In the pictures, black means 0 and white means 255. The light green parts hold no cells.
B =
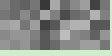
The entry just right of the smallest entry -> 168
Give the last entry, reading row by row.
118
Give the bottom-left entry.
149
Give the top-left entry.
128
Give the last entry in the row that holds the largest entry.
149
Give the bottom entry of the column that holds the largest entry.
137
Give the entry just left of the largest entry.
128
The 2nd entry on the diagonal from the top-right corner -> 178
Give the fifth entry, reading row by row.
56
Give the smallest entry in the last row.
87
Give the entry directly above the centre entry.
128
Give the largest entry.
189
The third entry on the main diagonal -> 118
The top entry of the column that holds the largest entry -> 106
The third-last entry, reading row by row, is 158
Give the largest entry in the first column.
158

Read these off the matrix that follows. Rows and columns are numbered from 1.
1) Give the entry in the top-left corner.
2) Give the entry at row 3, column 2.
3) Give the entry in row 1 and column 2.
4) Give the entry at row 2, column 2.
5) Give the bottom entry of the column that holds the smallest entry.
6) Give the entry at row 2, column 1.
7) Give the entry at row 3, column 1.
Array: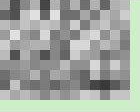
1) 156
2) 167
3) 81
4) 81
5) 135
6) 101
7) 186

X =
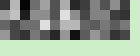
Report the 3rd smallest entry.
29
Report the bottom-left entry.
150
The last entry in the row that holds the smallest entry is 61
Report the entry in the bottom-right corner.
70
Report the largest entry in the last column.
120
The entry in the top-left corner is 51
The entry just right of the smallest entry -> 110
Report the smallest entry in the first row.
5
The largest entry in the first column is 161

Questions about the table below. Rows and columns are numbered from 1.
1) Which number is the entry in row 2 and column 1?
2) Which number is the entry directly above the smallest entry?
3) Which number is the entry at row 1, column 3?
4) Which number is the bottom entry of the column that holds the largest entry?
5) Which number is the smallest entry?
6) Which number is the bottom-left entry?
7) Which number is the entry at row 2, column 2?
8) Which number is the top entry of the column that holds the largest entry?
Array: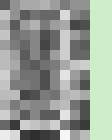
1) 196
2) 196
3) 169
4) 246
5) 47
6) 236
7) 146
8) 123

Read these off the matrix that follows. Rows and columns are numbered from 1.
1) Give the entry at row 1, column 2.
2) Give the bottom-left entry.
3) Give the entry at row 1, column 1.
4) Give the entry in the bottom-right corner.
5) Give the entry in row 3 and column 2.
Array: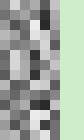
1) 214
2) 172
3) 133
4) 113
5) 82

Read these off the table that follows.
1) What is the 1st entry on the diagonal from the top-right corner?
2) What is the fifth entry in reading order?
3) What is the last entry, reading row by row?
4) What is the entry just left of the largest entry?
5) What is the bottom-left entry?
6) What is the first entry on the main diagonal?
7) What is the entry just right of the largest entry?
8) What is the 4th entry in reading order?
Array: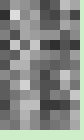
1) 166
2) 69
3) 166
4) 47
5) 127
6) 104
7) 137
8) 127
